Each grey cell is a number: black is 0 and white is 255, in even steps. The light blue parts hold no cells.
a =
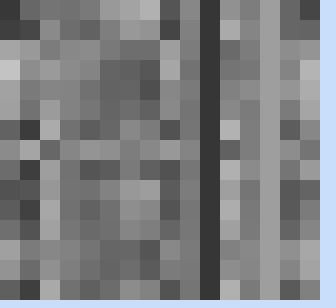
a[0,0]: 56
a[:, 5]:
[153, 126, 121, 100, 99, 101, 103, 143, 92, 130, 112, 111, 102, 100, 108]
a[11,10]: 54
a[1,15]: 100
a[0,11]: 145
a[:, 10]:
[54, 54, 54, 54, 54, 54, 54, 54, 54, 54, 54, 54, 54, 54, 54]
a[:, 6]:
[163, 152, 110, 96, 100, 109, 136, 125, 122, 152, 142, 133, 103, 109, 140]
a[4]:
[162, 122, 133, 131, 113, 99, 100, 79, 135, 122, 54, 129, 139, 158, 149, 172]
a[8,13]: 158
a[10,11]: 173
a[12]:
[160, 123, 135, 130, 116, 102, 103, 85, 136, 122, 54, 129, 136, 158, 144, 167]
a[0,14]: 102
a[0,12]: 125
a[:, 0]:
[56, 63, 165, 195, 162, 160, 98, 139, 108, 82, 92, 111, 160, 147, 95]
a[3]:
[195, 141, 154, 139, 132, 100, 96, 87, 166, 114, 54, 116, 119, 158, 132, 180]
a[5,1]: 114
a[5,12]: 123
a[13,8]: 123
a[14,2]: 169
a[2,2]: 124
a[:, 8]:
[85, 69, 158, 166, 135, 137, 82, 152, 82, 91, 84, 101, 136, 123, 83]
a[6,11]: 178
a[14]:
[95, 63, 169, 113, 96, 108, 140, 130, 83, 117, 54, 176, 122, 158, 90, 128]
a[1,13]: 158
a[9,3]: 115

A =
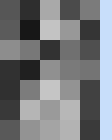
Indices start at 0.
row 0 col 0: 86
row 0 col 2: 169
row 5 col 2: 154
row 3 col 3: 122
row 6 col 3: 179
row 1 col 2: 195
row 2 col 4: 79
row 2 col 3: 112
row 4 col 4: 65
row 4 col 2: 197
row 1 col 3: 152

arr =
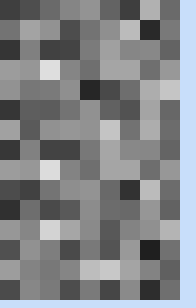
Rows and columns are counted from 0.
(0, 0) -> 63
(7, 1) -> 129
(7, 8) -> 100
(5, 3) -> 115
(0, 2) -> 106
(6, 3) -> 150
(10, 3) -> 89
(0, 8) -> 106
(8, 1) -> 151
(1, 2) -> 146
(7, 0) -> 55
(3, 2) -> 222
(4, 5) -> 73
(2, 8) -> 99
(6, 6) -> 114
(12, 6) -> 153
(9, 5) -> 105
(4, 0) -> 146
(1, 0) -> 115
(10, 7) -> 150
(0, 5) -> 99
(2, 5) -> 160
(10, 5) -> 108
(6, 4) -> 146
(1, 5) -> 143
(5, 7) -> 164
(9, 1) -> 65
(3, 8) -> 152
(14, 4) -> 122
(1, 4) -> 115
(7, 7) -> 135
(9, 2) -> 116
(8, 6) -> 165
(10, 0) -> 48
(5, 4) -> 145
